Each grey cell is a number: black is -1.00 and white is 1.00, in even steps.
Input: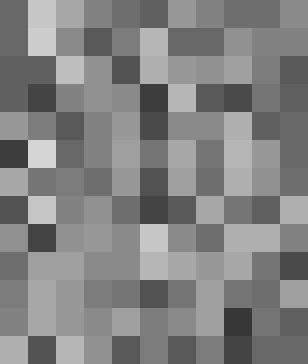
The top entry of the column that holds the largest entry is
0.55
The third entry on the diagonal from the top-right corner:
0.25
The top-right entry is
0.08
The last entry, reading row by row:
-0.19
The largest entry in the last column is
0.37
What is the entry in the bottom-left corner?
0.37
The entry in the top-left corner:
-0.19
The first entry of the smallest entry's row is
0.02
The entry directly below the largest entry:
-0.08
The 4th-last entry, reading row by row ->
-0.03
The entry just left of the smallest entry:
0.25
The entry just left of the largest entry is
-0.52
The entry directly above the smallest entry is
-0.08
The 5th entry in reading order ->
-0.14
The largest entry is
0.66
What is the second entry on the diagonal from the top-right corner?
0.02
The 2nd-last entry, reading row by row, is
-0.19
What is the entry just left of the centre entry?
0.19
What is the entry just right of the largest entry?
-0.19
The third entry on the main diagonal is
0.49
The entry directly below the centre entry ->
-0.47
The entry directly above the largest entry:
-0.03
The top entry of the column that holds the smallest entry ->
-0.14
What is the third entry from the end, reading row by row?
-0.47
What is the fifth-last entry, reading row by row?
-0.30
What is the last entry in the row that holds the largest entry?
-0.19
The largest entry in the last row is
0.43
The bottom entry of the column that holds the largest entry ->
-0.36
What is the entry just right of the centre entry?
0.25

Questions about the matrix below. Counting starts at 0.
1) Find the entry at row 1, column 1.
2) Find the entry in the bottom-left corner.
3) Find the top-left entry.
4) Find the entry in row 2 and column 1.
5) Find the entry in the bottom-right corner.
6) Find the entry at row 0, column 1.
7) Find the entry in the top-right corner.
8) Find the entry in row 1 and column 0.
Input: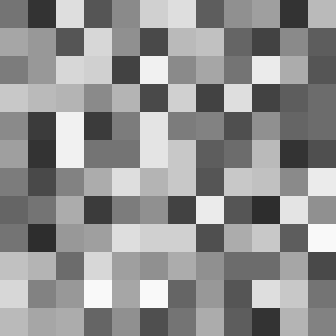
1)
0.19
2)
0.46
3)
-0.09
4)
0.19
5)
0.02
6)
-0.60
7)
0.46
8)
0.30

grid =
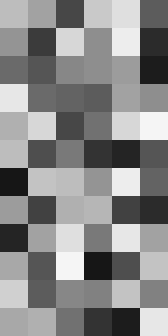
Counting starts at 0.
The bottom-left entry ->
0.32
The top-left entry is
0.48
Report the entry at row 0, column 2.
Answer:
-0.44
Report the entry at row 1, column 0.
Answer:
0.16
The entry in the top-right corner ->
-0.28
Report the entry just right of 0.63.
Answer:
-0.28
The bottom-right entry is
0.81
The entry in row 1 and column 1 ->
-0.54
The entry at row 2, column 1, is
-0.33
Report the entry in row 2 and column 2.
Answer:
0.06

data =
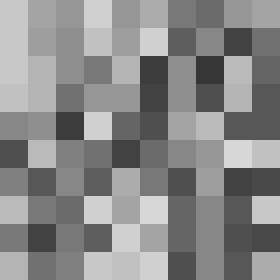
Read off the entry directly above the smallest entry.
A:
0.06
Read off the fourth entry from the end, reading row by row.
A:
-0.38
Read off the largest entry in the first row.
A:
0.63
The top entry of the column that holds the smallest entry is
-0.16
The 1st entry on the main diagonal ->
0.57
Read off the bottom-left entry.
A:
0.41
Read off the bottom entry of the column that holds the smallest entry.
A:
0.06
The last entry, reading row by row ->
0.35
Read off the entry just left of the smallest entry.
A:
0.12
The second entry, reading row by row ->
0.29
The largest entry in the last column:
0.57
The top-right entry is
0.29
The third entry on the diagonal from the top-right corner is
-0.58
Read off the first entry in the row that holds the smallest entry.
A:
0.57

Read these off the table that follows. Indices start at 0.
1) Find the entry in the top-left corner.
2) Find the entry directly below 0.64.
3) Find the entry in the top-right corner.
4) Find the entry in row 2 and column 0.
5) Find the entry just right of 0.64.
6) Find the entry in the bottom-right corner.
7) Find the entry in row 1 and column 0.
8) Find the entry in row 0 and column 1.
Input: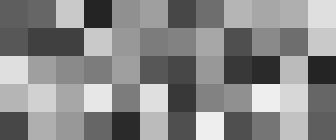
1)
-0.26
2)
0.37
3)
0.75
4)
0.75
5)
0.31
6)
-0.26
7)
-0.32
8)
-0.20

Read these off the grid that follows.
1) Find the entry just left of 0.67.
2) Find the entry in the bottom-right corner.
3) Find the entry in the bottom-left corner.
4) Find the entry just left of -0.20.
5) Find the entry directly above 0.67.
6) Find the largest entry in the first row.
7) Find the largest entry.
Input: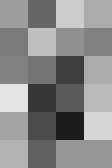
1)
-0.78
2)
0.18
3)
0.40
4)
0.23
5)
0.45
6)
0.61
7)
0.78

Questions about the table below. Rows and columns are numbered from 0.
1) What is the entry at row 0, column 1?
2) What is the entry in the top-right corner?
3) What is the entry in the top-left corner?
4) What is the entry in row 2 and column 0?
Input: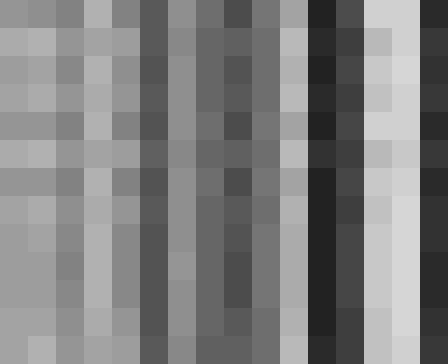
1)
0.12
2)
-0.67
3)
0.17
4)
0.23

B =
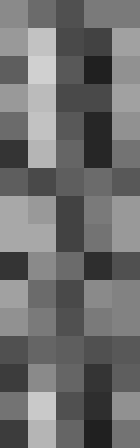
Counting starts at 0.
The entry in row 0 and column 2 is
-0.37
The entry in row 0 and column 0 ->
0.08
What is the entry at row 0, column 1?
-0.16
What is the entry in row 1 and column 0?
0.20
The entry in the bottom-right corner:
-0.10
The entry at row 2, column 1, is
0.63
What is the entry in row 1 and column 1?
0.52
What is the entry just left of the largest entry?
-0.26
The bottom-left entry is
-0.53
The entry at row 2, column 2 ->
-0.31
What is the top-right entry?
-0.04
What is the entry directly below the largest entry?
0.47
